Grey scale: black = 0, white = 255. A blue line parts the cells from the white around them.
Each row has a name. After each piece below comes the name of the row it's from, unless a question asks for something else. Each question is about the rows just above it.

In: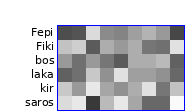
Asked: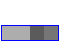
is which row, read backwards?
bos
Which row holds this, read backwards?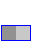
laka
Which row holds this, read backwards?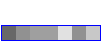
laka
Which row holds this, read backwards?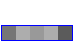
Fiki
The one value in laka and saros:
[104]
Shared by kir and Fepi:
[153]
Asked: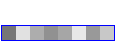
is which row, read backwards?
kir

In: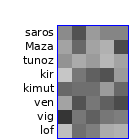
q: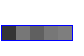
vig
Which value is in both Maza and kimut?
[104]
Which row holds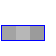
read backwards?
tunoz
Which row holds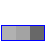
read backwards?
Maza
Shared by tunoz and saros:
[155]
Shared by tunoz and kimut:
[155]

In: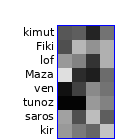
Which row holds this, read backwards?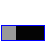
tunoz
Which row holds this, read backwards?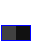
ven
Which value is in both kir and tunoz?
[153]

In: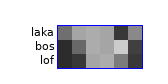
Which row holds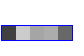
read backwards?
bos
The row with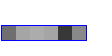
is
laka
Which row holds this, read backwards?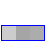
bos
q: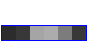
lof

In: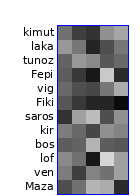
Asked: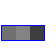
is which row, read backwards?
ven
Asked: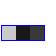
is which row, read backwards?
Fepi

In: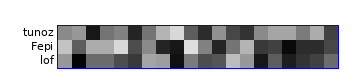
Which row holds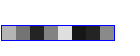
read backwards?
Fepi
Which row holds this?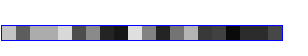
Fepi
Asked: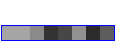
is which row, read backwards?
tunoz
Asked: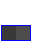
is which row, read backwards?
lof
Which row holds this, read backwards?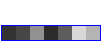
tunoz

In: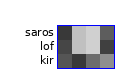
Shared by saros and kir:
[57]
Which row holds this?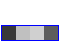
saros

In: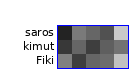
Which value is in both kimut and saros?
[102]
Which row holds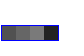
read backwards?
saros
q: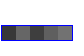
kimut
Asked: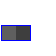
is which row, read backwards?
kimut

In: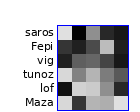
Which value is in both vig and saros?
[24]
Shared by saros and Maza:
[224]
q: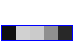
lof
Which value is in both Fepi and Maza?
[53]
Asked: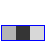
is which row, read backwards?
Maza

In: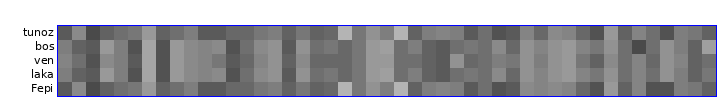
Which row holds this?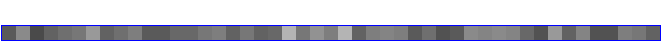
Fepi
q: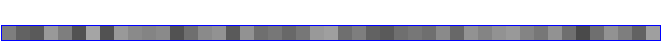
bos
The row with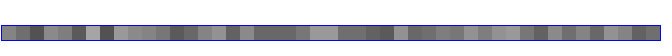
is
ven

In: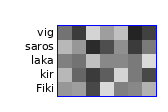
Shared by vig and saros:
[59]
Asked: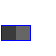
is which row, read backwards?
kir
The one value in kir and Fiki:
[72]
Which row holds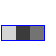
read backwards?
vig
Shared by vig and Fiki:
[158]

